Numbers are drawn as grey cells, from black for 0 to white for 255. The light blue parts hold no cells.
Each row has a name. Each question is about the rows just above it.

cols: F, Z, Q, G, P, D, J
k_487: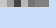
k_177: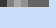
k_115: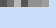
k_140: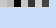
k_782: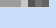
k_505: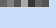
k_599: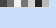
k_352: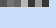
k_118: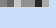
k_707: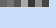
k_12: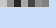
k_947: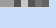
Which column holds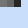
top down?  D
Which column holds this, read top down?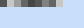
F
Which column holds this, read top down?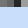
D
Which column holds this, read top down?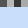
J
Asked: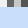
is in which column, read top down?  Q

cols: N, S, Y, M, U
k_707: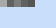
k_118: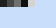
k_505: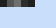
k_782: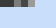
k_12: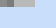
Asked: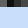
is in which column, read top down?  M
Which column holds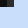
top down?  M
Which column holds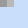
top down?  U
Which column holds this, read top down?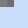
Y
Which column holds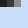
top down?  N

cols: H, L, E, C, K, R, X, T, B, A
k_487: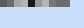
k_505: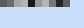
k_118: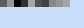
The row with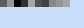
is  k_118
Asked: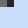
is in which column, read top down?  B
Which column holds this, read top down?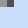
R

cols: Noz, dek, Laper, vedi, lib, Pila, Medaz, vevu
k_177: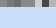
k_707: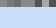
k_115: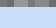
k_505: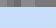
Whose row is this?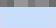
k_115
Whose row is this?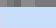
k_505
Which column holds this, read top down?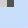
Pila
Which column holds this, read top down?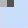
vevu
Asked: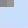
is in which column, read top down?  vedi

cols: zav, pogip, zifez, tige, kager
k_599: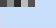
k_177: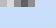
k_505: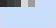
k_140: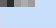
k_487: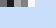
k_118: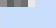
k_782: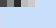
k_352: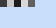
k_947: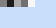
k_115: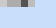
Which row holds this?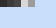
k_505
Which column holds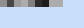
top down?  zifez
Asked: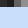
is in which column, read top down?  pogip
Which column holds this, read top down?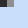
zifez

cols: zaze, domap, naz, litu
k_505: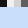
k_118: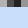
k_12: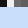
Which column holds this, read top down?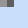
litu
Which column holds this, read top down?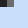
naz
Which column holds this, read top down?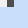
domap
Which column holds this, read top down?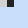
naz

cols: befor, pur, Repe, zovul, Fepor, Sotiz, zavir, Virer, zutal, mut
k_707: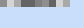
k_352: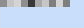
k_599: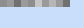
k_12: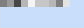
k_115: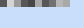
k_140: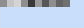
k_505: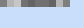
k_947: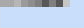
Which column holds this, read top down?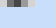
Repe
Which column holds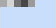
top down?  Repe
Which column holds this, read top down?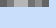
Virer
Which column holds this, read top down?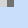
Repe
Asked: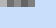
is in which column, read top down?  Virer

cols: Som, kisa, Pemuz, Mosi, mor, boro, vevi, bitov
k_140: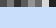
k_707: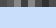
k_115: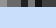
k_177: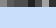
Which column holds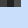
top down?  Mosi
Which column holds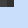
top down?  bitov
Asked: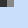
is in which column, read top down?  Pemuz
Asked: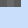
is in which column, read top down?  kisa
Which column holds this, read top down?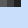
Mosi
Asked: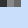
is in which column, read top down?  Pemuz

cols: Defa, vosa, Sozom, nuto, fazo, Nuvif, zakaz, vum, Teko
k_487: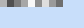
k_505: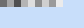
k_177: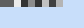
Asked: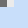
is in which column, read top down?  Teko
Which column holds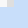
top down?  fazo
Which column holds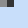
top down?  Nuvif
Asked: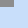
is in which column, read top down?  Nuvif
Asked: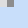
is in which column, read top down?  fazo
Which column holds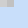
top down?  zakaz
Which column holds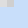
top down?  zakaz

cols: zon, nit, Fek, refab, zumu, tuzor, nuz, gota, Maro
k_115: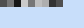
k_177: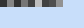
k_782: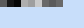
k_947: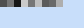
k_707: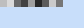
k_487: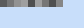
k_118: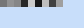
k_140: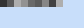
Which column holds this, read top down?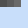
gota
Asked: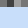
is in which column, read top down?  zumu
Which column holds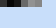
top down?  Fek
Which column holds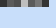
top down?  zon
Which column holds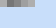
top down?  Maro
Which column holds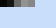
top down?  Fek
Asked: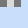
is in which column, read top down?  nit

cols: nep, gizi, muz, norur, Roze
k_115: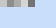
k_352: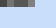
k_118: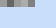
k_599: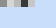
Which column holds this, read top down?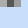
muz
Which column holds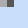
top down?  muz
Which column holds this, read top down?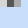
norur

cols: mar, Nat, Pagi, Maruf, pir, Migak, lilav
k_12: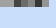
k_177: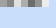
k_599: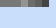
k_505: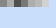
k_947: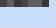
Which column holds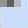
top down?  Migak
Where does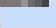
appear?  k_599
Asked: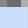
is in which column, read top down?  pir

